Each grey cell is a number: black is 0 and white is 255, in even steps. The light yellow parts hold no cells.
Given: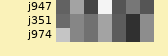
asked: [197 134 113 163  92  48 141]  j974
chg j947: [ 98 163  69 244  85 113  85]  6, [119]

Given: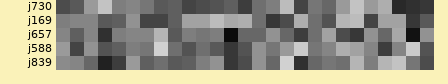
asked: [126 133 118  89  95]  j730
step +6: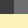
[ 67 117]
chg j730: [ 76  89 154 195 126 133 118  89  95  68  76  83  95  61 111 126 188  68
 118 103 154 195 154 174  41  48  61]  27, [55]
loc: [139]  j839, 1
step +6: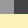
[160  74]
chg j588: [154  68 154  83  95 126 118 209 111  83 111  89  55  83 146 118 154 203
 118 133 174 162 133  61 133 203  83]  3, [146]

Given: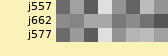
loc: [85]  j662, 8
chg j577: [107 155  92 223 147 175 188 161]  6, [181]
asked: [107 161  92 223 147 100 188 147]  j557
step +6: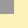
[161]
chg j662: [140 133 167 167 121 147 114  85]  6, [140]
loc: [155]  j577, 2
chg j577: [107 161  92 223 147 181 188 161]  2, [155]

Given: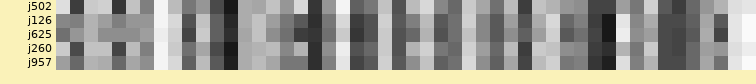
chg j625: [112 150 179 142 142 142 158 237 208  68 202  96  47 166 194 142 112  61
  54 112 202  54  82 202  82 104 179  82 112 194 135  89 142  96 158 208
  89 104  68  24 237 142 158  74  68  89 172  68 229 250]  38, [112]
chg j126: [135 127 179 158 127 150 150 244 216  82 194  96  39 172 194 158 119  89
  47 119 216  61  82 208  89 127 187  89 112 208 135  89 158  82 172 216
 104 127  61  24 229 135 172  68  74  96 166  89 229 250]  44, [74]
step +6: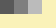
[ 95 133 193]

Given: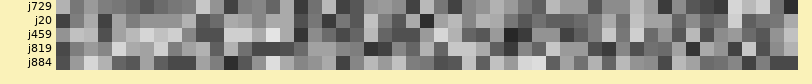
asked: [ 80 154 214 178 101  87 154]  j459
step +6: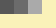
[ 93 113 176]

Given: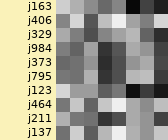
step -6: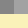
[127 156]
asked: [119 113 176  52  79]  j795

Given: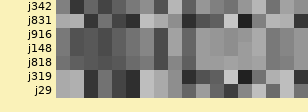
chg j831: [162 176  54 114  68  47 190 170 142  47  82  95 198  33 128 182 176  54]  1, [170]
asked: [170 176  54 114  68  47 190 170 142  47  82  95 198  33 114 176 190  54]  j319

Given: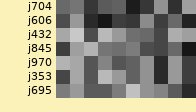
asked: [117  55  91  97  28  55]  j704
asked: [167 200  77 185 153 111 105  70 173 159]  j432
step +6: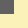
[103]
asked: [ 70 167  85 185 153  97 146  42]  j353

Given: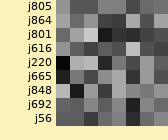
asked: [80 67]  j616
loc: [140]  j665, 4
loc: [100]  j692, 1
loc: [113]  j805, 8
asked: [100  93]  j692

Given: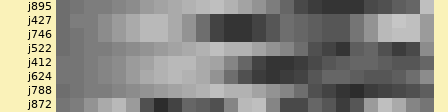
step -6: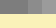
[119 119 134 149]
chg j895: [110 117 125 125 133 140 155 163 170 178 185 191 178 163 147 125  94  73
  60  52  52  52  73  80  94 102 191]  17, [102]
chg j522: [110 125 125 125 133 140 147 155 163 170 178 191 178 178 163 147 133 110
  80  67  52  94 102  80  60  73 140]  2, [117]
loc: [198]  j427, 25

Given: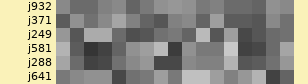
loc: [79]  j249, 6
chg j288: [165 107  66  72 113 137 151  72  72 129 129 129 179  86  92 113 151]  10, [137]
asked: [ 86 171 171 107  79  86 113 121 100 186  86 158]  j249
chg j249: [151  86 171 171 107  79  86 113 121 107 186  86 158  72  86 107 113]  10, [100]
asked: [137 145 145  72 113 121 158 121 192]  j641

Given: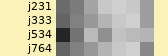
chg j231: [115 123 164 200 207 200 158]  1, [107]
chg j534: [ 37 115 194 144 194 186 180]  3, [186]
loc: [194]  j534, 5
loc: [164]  j231, 3
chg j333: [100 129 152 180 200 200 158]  6, [207]
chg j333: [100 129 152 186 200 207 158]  4, [180]
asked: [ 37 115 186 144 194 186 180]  j534

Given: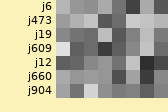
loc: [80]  j660, 5
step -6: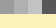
[150 170 189  82]
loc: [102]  j12, 2

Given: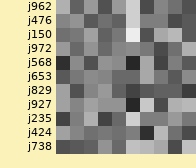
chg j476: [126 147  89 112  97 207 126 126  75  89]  1, [133]
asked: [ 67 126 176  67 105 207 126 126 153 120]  j235
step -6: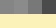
[127 133 114  69]

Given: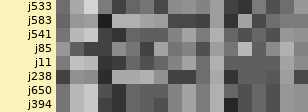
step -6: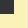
[46]
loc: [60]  j11, 5
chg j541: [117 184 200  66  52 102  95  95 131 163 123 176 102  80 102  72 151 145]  16, [80]
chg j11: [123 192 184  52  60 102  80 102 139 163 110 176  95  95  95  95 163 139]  9, [131]
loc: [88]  j238, 16
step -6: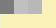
[117 186 178]

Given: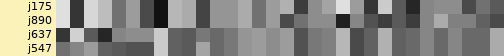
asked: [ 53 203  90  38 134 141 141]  j175
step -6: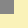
[128]
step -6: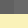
[91 99]
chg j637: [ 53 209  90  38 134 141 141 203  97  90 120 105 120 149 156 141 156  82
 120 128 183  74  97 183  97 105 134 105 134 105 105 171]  24, [177]

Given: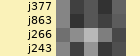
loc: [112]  j266, 1
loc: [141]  j266, 2
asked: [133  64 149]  j243
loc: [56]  j243, 4
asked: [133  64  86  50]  j377

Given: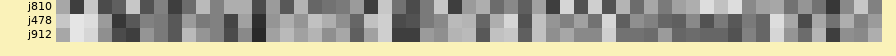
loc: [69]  j478, 13
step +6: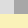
[227 173]
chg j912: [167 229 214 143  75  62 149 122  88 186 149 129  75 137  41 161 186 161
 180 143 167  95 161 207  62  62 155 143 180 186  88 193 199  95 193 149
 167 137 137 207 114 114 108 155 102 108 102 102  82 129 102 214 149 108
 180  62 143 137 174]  36, [143]
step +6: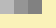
[192 155 135]
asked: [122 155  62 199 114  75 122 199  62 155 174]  j810

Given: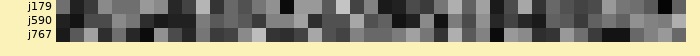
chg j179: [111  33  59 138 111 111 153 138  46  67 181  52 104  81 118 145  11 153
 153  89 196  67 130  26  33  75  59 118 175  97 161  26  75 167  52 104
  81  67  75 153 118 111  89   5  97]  9, [39]
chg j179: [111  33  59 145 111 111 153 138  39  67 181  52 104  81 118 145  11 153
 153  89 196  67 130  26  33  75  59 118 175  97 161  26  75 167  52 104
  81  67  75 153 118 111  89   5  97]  4, [138]

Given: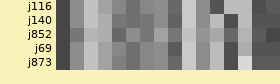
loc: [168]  j852, 12
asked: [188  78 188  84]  j140
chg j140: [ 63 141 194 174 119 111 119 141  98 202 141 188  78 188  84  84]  1, [70]
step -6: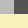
[182  78]
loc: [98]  j140, 9
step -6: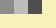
[135 182  72]
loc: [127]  j873, 5

